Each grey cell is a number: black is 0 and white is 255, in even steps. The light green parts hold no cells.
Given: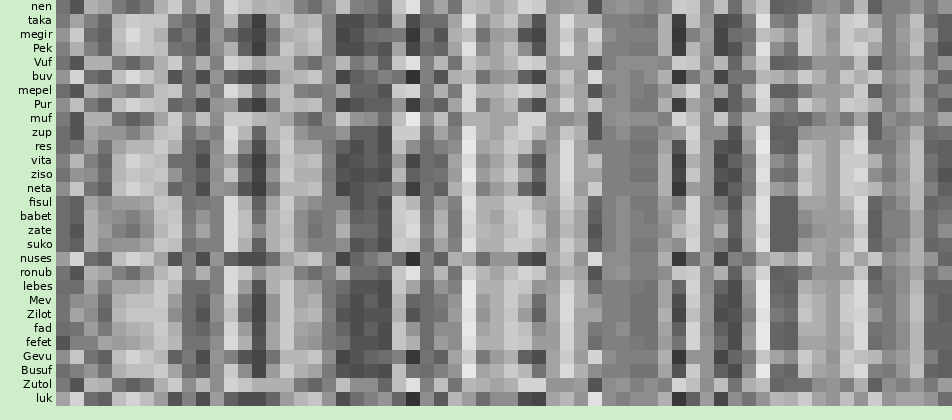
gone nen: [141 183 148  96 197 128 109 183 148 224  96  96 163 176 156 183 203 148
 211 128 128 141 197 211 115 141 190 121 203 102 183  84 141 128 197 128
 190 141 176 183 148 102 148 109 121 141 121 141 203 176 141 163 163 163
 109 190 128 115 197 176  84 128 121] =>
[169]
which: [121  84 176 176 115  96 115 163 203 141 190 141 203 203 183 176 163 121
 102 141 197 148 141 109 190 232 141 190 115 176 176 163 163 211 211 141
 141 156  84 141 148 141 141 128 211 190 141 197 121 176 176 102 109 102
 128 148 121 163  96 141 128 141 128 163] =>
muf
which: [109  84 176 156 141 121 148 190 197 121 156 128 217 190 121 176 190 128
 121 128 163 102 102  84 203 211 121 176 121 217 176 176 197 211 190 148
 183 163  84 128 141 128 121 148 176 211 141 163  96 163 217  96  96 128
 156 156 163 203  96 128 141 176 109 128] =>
mepel
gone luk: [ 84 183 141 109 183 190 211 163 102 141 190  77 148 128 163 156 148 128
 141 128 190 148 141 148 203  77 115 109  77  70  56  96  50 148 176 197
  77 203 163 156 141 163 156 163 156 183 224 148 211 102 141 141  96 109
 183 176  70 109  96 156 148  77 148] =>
[90]
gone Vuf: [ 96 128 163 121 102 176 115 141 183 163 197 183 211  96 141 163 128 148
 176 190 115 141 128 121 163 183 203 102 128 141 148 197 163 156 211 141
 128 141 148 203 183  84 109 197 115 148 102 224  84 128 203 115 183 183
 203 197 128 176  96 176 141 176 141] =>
[135]

